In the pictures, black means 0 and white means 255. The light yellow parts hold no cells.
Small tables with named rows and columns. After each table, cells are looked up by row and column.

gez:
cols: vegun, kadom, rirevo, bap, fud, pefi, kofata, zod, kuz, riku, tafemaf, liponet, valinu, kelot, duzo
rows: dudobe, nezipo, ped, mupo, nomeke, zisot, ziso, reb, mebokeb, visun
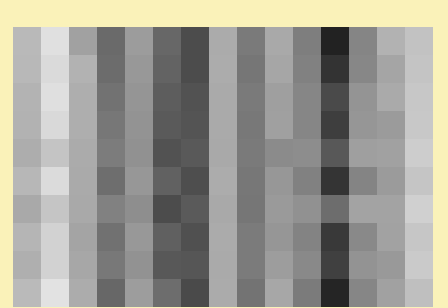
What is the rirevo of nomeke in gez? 171
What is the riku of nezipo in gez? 166
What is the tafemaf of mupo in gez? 134
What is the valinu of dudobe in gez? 133
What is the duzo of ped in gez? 199
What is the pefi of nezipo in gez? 99
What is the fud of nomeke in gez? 145
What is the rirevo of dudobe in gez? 161
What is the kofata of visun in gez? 74
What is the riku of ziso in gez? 154
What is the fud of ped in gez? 149
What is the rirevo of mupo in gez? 174
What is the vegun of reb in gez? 181
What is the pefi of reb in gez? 96
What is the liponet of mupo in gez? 62
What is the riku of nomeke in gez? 139
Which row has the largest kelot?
dudobe

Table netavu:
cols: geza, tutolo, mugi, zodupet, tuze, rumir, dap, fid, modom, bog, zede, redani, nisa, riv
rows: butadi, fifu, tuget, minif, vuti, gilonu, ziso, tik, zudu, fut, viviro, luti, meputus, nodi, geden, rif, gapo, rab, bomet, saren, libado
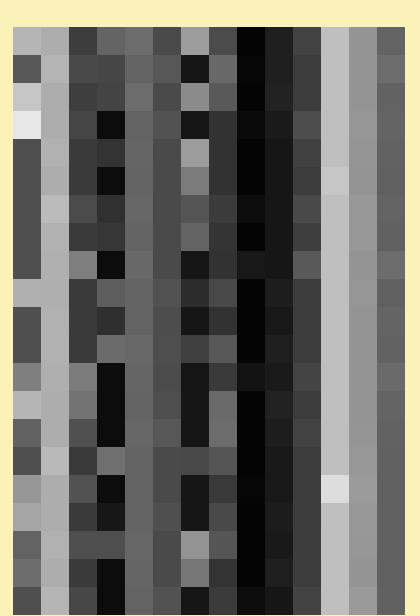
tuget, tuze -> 108
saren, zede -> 60
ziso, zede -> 73
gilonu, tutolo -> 173
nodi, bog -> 33
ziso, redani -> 191

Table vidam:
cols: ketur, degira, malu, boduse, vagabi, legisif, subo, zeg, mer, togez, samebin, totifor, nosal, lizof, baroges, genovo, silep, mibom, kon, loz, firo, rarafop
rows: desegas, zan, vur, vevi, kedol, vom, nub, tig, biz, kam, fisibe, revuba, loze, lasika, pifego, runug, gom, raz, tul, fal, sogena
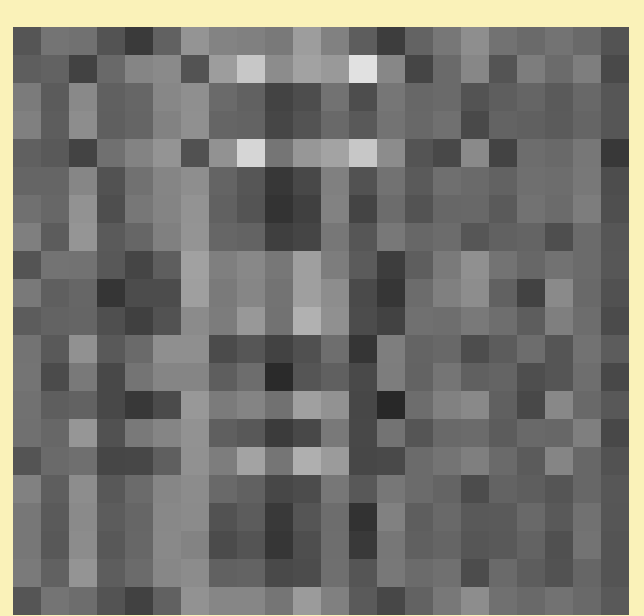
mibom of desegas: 114
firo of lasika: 105
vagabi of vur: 102
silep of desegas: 142
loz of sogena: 114
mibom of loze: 100
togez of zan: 140
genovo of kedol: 72
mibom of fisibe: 110
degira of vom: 101
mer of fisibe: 152
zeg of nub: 97
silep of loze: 96
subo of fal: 140
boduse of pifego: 81
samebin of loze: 85
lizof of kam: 54

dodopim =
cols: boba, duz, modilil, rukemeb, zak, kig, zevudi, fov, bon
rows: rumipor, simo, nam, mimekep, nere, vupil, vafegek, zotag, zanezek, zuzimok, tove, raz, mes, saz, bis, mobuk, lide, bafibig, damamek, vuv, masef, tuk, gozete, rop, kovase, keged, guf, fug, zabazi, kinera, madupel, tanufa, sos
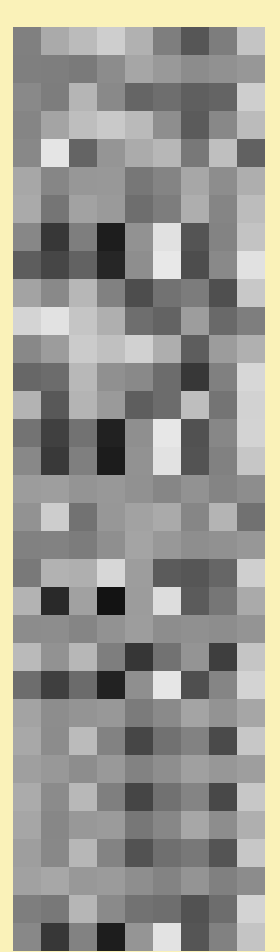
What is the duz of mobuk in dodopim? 57
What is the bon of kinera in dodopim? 199
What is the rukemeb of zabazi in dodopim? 155
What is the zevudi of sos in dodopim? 85
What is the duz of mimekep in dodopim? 164
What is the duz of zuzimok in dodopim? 137
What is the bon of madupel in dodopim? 140
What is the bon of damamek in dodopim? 151

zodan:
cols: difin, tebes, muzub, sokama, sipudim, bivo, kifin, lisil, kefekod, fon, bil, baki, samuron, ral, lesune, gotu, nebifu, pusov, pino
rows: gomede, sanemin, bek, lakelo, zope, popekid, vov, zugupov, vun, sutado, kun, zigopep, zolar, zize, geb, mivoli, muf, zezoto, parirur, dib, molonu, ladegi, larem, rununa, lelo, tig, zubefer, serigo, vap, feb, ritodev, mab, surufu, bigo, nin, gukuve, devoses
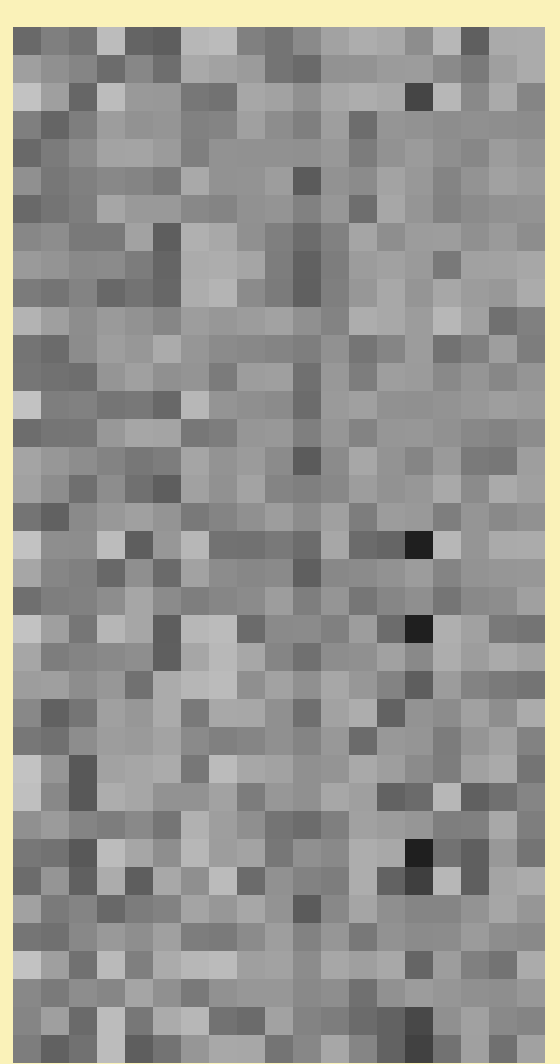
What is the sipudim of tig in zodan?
154
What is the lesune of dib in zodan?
156
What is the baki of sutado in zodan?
127
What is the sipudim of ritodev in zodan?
94
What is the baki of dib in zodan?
136
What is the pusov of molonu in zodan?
141
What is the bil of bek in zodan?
144
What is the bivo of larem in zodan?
95
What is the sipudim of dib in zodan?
143
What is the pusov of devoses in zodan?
112
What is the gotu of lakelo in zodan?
141
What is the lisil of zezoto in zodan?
132

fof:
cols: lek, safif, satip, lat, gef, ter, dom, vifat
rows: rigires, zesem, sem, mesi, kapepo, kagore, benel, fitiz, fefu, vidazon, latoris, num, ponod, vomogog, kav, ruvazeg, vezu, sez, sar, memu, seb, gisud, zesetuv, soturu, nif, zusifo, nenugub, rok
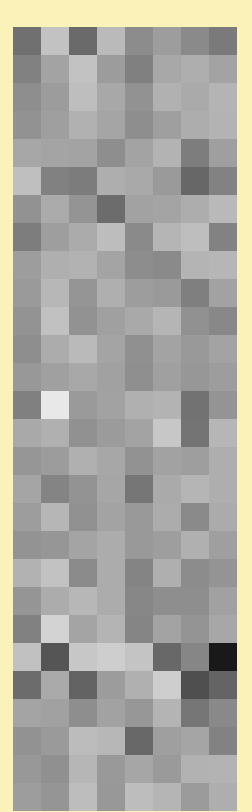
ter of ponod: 160
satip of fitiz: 171
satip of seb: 183
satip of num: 186
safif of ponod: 160
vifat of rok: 174
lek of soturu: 108
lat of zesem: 156
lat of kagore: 174
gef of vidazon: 157
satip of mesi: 177
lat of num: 164
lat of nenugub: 153
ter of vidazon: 154
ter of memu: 175
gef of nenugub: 166
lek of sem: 142
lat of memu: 172
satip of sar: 164
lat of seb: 172
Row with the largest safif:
vomogog

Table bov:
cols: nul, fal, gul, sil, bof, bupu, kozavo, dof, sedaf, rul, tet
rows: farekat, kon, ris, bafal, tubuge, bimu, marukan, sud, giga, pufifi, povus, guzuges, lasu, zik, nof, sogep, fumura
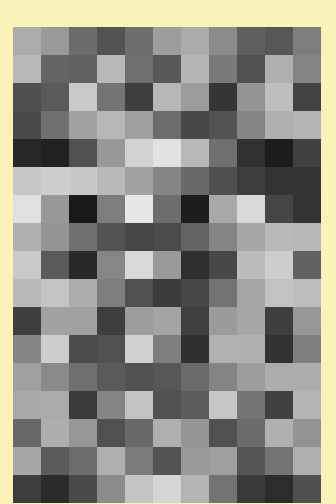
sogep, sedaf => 85
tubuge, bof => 210
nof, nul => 104
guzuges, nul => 133
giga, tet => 98
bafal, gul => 162
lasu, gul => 111
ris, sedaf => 148
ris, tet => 67
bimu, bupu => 133
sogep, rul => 115
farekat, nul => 172
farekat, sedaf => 95
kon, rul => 176
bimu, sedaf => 61
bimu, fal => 205
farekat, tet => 125
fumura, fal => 43
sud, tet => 183
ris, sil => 116

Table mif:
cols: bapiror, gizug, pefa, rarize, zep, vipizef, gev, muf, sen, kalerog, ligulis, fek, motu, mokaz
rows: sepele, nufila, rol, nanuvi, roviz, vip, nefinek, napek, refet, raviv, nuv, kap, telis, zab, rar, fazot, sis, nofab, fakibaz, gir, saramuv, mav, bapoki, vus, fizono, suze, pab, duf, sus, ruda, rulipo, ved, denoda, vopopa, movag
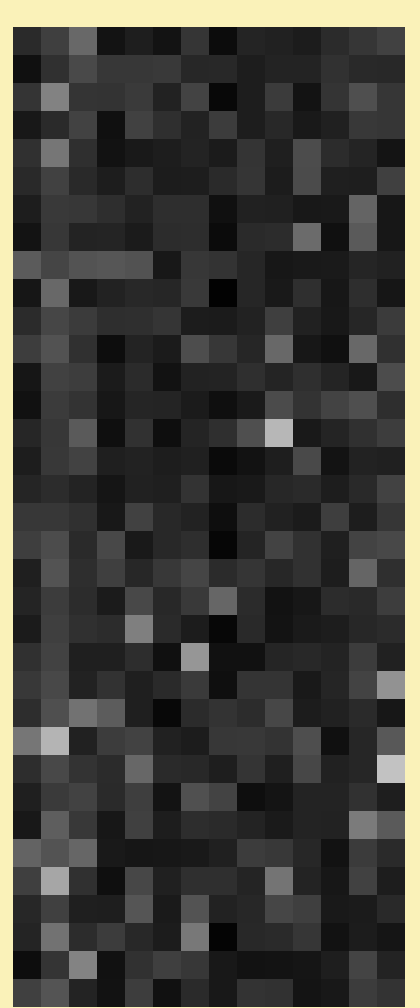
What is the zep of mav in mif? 127
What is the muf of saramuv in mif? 102
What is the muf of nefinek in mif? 16
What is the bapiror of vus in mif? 56
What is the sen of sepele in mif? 36
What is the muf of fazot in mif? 10
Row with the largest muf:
saramuv

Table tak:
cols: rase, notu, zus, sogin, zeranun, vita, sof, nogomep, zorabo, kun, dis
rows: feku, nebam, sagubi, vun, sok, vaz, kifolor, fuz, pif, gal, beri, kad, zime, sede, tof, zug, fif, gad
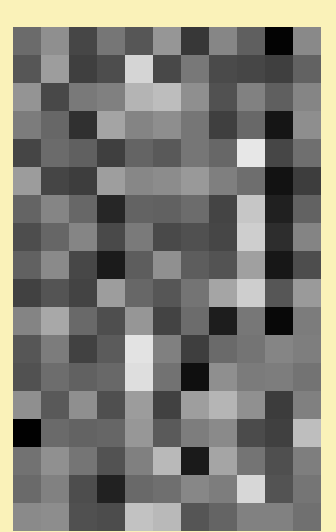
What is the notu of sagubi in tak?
72
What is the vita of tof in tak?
90
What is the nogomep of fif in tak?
125
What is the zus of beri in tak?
105
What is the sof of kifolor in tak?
108
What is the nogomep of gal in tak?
165
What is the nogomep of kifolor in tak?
68
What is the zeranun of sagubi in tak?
180
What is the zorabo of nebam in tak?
70
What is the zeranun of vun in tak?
132
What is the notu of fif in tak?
129
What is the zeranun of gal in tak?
103
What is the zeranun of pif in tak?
93
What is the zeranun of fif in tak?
105
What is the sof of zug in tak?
26
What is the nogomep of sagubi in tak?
81

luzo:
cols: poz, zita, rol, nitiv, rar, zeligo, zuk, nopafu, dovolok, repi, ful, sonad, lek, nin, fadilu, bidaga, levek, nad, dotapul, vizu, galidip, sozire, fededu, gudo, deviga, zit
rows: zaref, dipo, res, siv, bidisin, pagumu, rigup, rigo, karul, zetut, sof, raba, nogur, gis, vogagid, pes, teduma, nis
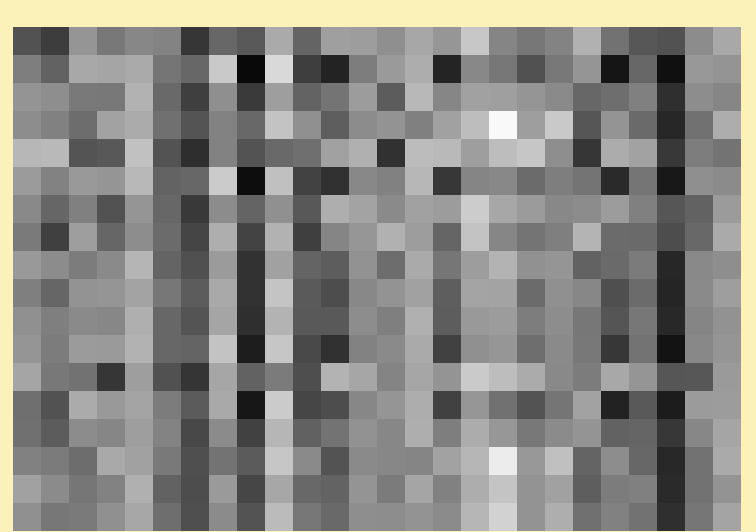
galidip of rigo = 180
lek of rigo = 150
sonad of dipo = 35
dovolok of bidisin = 83
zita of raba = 124
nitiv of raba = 154
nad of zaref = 133
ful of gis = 70
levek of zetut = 164
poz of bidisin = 183
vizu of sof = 141
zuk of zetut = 92
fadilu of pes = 133
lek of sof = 141
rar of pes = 161
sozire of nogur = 168
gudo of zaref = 82
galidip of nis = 112
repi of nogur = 123

